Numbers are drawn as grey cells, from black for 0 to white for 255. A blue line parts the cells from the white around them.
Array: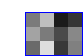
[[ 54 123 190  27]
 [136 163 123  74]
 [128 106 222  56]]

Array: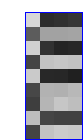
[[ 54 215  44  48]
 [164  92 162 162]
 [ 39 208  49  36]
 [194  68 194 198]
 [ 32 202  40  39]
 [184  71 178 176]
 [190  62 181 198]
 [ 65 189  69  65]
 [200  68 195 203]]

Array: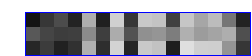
[[ 35  20  55  76  35 174  32 208  54 200 195  64 198 166 188 118]
 [ 79  88  69  61  63 139  62 172  82 144 149 125 176 156 164 174]
 [ 54  39  60  33  49 176  46 211  37 201 194  30 223 207 206 148]]

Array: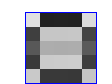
[[220 225  33  34  33]
 [ 68  63 198 198 199]
 [ 90  88 173 172 173]
 [ 62  58 203 204 205]
 [197 201  57  57  56]]

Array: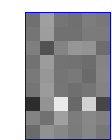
[[120 112 159 117 112 125]
 [123 117 157 113 113 123]
 [109 127  82 132 150 147]
 [132 114 156 115 114 109]
 [133 121 151 117 121 106]
 [131 117 155 118 111 117]
 [ 70  45 147 234 105 210]
 [128 131 113 160 124 136]
 [120 107 145 135 123 135]]

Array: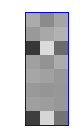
[[165 171 139]
 [178 153 168]
 [107  55 219]
 [172 160 147]
 [152 166 161]
 [151 153 149]
 [152 159 157]
 [115  62 214]]

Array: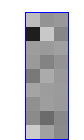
[[152 189 147]
 [134  30 200]
 [160 157 154]
 [147 154 131]
 [153 121 171]
 [155 164 157]
 [154 144 158]
 [136 139 107]
 [138 204 161]]
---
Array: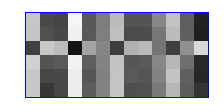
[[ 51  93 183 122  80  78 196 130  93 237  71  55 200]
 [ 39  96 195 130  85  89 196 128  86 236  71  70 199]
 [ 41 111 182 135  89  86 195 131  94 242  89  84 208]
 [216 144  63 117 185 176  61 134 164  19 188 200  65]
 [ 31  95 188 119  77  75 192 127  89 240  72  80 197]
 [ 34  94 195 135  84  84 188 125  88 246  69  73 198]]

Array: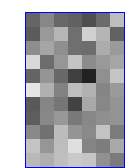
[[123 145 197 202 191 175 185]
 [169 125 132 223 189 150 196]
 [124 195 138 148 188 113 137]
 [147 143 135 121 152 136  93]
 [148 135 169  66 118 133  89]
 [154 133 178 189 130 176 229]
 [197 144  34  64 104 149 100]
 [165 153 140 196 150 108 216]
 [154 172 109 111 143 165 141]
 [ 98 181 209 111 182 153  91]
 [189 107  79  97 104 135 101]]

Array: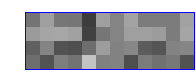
[[ 82 120 113 123  78 130 128 196 115 126  83 110]
 [134 131  85  92 135 130 157 110  79  82 132  96]
 [165 124 156 159 159 132 118  65 161 167 165 155]
 [162 124 124 124 163 132 159  61 118 119 159 116]]

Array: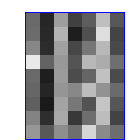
[[109 138 213 110 141  88 151]
 [ 67 189 110  56 168  46 131]
 [ 86 197  83 119 163  26  96]
 [107 146 188 136 149  37 102]
 [ 75 193 101  76 155  30 105]
 [111 172 184  84 152  99 233]
 [ 73 184 119  71 161  44 134]
 [ 68 222  80  30 179  41 108]
 [ 87 191  93  64 158  38 106]]

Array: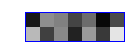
[[229  57 154  34 137  64 185]
 [ 74   8 108  68 129 142  24]]

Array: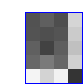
[[ 52 241 211 244]
 [208 102 122 103]
 [192  94  66  96]
 [203  84  79  83]
 [213  78  95  82]]

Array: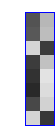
[[ 55 212]
 [210  72]
 [220  41]
 [227  50]
 [193  60]
 [ 60 213]
 [189  88]
 [183  83]]
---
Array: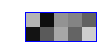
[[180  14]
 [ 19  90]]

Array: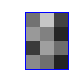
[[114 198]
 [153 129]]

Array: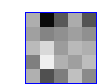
[[174  10]
 [160 132]]

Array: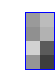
[[154 188]
 [144 178]]

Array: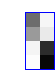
[[109 246]
 [154 234]]

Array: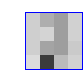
[[207 174]
 [207 212]]

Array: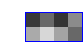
[[ 57 105]
 [170 215]]

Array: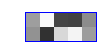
[[158 248]
 [146  49]]

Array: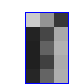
[[203 148]
 [ 35  70]]
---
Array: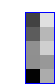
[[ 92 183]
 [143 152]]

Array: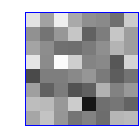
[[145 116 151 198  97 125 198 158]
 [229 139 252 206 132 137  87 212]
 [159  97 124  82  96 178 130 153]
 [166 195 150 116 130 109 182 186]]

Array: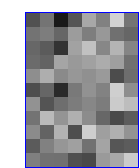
[[115 125 102 156 126 152 112 102]
 [107  99 165 153 161 172 159 112]
 [ 78 102  42 121 146 130 207 142]
 [115 186 148 176 140 103  74  92]
 [ 91 129 150 160 113 164  86  92]]

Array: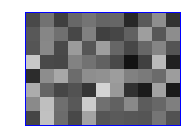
[[ 88 134 112  71 128  64  70  97 158  87 141]
 [200  73  71 130 114  97  73  19  64 186  33]
 [172 101  70  82  53 211 153  49  27 162  26]
 [ 69 193 108  72 163  85  90  87  85 117  82]]

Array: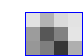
[[156  87 129 229]]

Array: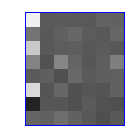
[[116  89  96 103  92  88 102]
 [132  82 133 100  87  95 127]
 [217  85 103  81  86  84  97]
 [101  97 110  97  88  79  89]]
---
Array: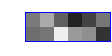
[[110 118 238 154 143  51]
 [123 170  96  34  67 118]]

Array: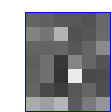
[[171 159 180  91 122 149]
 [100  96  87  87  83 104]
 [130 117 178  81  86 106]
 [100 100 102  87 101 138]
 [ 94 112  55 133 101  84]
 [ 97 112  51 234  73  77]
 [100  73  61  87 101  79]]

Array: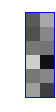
[[158  62]
 [ 90 168]
 [ 80 135]
 [119 116]
 [207  17]
 [119 134]]

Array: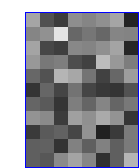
[[ 95  87 139 164 134  48  95 181]
 [165  81  60 142 133 144 165  35]
 [133 145 228 103 118 103 133 131]
 [164  71  62 136 132 144 164  38]
 [152 120 126  77  65 188 152 125]
 [103  82 181 167 116  65 103 157]
 [ 52 102  69 115  69  56  52  82]
 [101  90  53 126 101 133 101 120]
 [147 138  60 160 144 170 147  53]
 [ 58  90  98  70 146  33  58 123]
 [ 95  97  51 129  95 129  95 122]]

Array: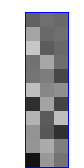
[[ 19 152 116]
 [ 97 111 105]
 [165 105 111]
 [199  92 105]
 [114 167 110]
 [116 125  71]
 [190 135 143]
 [ 47 163  68]
 [180  91 189]
 [147  88  49]
 [149 171 126]]

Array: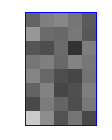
[[202 141  82 117  72]
 [ 99 127 135 118  91]
 [151 107 104 120  88]
 [ 85  78 107  50 125]
 [118 127 104 131 119]
 [133 103  77  70 115]
 [ 99 130  70  80 126]
 [ 72 124 100  77 120]]
